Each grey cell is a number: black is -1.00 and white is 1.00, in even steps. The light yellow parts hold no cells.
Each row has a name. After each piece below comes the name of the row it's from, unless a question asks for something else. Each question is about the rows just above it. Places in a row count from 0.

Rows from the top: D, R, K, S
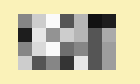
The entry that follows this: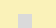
[0.96]
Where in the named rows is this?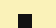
D, 5
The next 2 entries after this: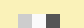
[ 0.43 -0.86]
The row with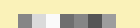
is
K
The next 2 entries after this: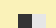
[-0.33  0.23]
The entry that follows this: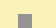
[0.61]

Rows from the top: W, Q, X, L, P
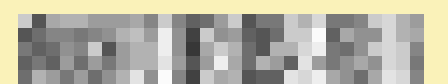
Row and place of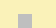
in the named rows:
Q, 8
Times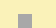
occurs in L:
2
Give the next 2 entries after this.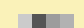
[0.40 0.87]
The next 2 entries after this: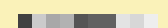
[0.32 0.14]

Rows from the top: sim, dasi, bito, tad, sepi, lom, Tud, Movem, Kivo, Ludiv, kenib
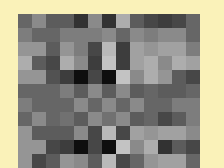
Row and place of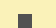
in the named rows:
sepi, 2
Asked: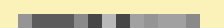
Kivo
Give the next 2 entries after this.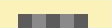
[-0.20 -0.28]
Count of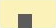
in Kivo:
3
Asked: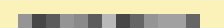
kenib
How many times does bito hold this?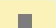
2

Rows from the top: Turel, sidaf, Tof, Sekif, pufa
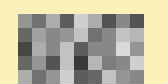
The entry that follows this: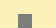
[0.07]
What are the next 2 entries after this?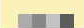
[0.07 0.07]
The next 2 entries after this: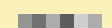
[-0.35  0.07]
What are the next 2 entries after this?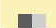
[ 0.35 -0.35]
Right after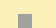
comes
[0.07]
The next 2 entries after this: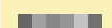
[0.07 0.52]

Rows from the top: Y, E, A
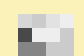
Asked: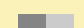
A
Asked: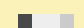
E
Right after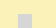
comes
[0.59]
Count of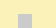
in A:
2
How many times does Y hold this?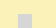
1
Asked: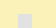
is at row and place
Y, 2
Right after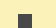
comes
[0.87]

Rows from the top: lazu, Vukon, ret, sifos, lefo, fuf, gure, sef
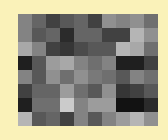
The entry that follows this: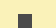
[-0.31]
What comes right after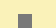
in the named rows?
[-0.13]

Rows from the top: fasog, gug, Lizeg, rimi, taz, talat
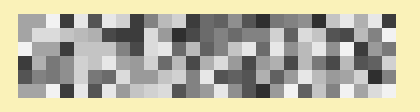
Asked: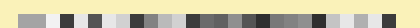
fasog
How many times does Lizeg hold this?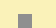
2
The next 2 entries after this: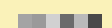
[0.38 0.72]
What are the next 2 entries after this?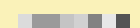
[-0.24 -0.34]
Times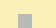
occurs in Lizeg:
2

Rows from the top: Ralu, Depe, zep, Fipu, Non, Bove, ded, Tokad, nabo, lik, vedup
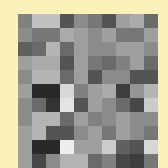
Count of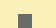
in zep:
2
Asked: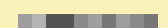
nabo
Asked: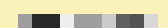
lik
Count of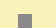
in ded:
2
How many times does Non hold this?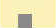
3
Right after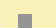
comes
[0.41]
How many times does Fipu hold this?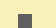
0

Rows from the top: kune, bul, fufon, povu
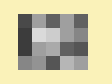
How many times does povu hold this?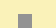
1
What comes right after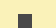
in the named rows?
[0.25]
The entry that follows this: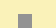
[-0.33]
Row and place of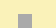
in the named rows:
fufon, 2
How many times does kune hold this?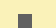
2

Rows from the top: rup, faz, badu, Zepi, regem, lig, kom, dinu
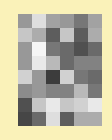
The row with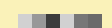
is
regem
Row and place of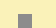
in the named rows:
lig, 0
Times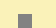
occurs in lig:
2
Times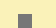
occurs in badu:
1
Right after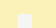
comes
[-0.07]

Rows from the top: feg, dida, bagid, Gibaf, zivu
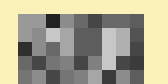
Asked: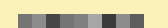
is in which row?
zivu
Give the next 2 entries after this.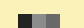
[-0.45 -0.18]
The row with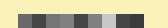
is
Gibaf

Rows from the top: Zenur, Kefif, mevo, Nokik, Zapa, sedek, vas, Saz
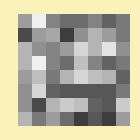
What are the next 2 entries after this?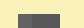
[-0.32 -0.32]
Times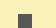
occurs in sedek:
4
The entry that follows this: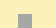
[-0.52]

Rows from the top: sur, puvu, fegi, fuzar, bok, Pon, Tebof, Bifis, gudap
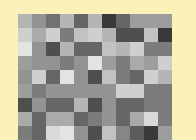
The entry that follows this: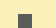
[-0.55]
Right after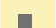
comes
[0.42]
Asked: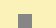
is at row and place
gudap, 7
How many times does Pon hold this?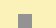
5
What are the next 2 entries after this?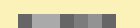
[0.33 0.70]
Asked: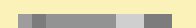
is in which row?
Pon

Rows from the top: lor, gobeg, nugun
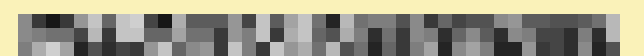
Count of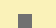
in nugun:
2
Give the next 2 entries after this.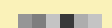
[-0.20 -0.36]

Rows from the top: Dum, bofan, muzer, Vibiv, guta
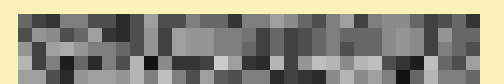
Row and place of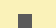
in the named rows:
guta, 14
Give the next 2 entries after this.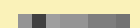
[-0.49 -0.19]
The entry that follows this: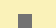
[-0.49]
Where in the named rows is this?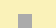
muzer, 3

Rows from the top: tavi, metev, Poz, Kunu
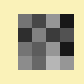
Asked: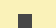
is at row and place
tavi, 1
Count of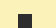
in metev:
1

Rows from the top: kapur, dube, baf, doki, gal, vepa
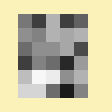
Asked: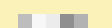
gal
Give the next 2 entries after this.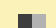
[-0.51 -0.24]
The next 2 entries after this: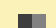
[-0.15 -0.69]
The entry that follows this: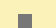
[-0.51]
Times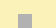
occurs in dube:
2
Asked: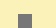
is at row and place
kapur, 0
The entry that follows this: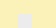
[0.12]

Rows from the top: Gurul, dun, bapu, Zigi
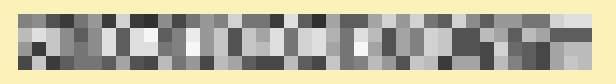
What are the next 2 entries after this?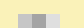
[-0.08  0.65]
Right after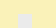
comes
[0.19]
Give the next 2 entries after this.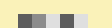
[ 0.94 -0.27]
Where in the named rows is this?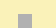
dun, 22
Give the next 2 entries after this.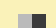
[0.29 0.29]
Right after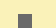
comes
[-0.27]

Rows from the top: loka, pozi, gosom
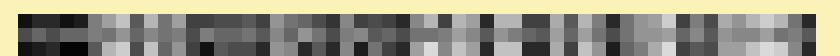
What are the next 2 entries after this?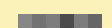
[-0.20 -0.10]
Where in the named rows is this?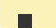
loka, 22

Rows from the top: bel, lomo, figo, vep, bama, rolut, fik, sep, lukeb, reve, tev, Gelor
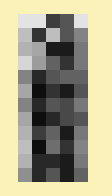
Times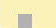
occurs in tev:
1
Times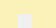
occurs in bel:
0
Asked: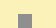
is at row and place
Gelor, 0
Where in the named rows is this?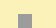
vep, 1
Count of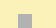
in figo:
1
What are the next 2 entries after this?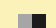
[-0.79 -0.06]

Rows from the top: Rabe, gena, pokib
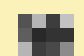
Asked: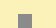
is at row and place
pokib, 3
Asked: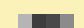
pokib
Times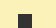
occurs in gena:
2
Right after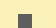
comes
[-0.68]
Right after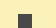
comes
[0.09]
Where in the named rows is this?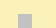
Rabe, 3

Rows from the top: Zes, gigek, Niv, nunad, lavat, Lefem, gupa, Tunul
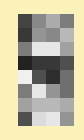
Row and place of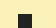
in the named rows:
nunad, 0
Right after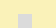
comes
[0.80]
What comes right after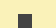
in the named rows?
[0.07]

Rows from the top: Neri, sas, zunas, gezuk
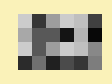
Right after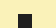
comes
[-0.41]
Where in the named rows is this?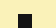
sas, 3
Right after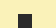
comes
[-0.12]
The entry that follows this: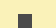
[-0.58]
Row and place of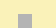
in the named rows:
sas, 4
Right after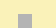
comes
[-0.94]

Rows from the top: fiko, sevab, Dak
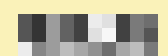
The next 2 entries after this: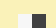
[-0.04 -0.33]
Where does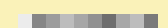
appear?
Dak
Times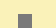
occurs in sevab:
1
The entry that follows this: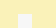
[-0.49]

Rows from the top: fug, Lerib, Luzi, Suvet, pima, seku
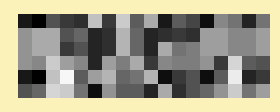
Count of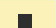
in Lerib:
3
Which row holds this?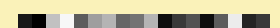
pima
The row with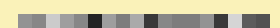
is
Suvet
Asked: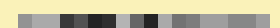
Luzi
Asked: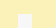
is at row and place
pima, 3
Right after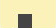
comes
[-0.89]

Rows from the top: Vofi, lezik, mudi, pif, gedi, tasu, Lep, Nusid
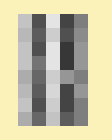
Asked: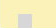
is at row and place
tasu, 2
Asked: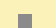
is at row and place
lezik, 4

